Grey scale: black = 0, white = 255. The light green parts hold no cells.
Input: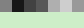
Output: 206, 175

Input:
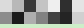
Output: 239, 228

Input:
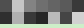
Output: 209, 197

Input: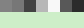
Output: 248, 183

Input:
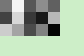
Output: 244, 215

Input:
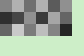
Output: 201, 189

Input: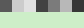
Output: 225, 204

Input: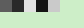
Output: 226, 202

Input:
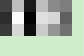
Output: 252, 224
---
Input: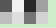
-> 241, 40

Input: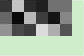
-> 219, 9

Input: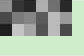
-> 196, 30

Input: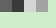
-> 213, 58

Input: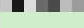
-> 220, 24

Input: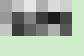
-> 230, 25

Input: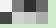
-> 243, 48
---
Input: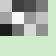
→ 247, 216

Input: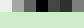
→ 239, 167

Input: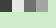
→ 231, 166

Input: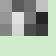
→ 224, 212

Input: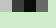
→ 194, 106

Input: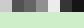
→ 236, 204

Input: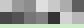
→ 223, 211
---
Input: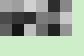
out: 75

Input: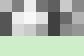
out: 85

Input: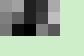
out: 127

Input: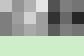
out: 126

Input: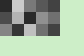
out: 76

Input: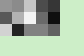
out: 88

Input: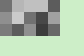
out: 143

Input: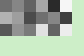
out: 178
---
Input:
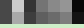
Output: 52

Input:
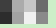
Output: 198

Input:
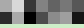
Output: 54

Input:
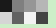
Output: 150

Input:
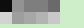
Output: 126

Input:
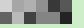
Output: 176

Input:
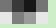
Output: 23
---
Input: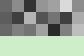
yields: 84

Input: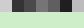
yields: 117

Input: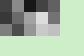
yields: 162

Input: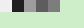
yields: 157

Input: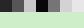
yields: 8

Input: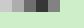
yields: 110
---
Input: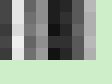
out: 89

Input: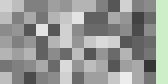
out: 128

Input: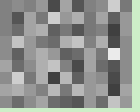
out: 206

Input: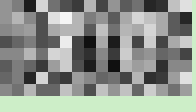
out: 193

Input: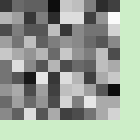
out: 44

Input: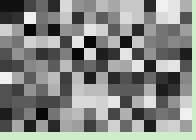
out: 228
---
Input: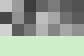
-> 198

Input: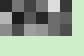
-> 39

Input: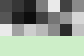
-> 74

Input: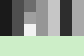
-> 26

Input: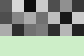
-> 90

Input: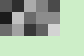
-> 86

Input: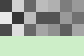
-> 65

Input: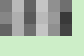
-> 122

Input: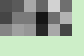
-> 80

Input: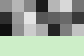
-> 143
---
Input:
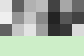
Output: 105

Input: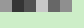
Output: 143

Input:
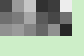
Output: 237

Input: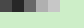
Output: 199

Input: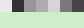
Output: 69

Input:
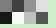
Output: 224

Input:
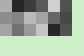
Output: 81
